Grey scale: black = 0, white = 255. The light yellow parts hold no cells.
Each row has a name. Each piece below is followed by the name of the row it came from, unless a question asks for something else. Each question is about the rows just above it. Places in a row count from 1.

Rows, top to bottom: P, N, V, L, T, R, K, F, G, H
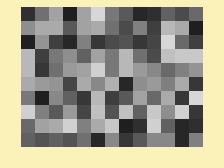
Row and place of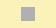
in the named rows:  R, 7
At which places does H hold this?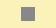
7 10 11
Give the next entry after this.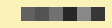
[89]
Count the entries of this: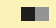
2

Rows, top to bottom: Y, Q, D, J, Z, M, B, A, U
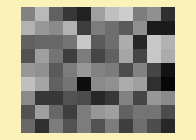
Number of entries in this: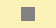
1
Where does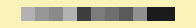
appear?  Q
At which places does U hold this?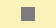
3 5 7
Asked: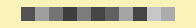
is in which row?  J

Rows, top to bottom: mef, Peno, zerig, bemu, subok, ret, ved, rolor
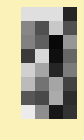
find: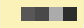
ved
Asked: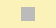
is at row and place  ret, 1
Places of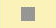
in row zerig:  4
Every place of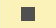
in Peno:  2 4
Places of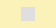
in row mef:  1 2 3

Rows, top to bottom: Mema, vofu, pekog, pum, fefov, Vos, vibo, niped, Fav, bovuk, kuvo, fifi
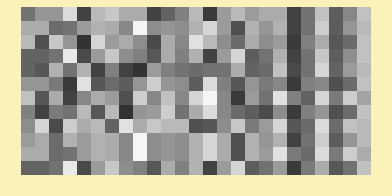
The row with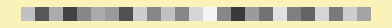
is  vibo
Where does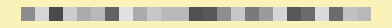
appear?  Fav
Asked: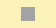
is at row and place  vibo, 25
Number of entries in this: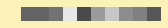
10

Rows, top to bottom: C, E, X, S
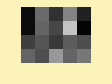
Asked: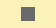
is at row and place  C, 2
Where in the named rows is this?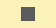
X, 4

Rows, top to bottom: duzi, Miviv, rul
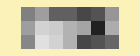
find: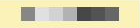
rul
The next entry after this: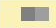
[96]
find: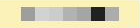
Miviv
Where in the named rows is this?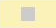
Miviv, 3
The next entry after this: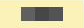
[150]
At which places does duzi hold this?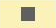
3 4
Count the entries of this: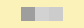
3

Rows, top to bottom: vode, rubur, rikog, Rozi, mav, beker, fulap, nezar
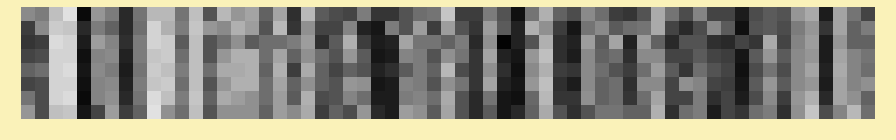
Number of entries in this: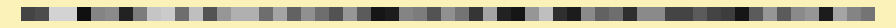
61
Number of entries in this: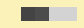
4
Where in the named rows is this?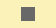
fulap, 37
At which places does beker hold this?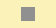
21 25 31 48 61
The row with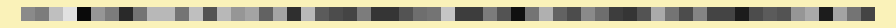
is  vode

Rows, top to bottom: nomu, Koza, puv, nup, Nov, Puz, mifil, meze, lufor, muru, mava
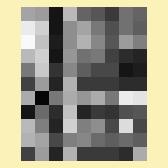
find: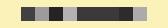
mava
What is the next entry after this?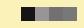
[65]
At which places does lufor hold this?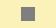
2 5

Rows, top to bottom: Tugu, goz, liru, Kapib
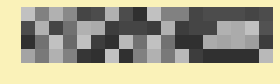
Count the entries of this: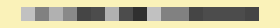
17
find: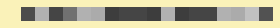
goz
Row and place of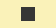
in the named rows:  Kapib, 5
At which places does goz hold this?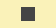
3 8 9 13 14
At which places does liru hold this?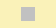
3 5 10
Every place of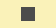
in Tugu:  6 8 14 15 16 18
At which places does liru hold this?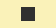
1 7 12 13

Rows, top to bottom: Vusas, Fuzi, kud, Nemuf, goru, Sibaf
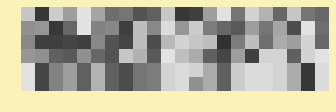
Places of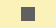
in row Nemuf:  3 14 20
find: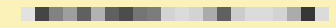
goru
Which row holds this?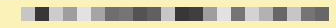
Vusas
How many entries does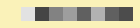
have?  8
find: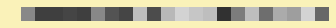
kud

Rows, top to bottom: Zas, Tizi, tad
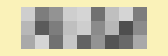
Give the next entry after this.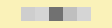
[125]
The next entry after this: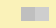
[139]
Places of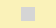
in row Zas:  5 8
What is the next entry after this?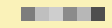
[139]

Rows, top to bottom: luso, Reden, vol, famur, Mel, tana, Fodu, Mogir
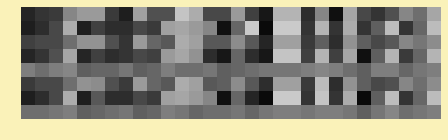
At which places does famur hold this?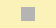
22 27 30
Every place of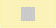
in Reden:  17 19 20
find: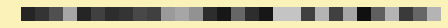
famur
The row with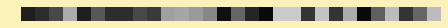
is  Fodu

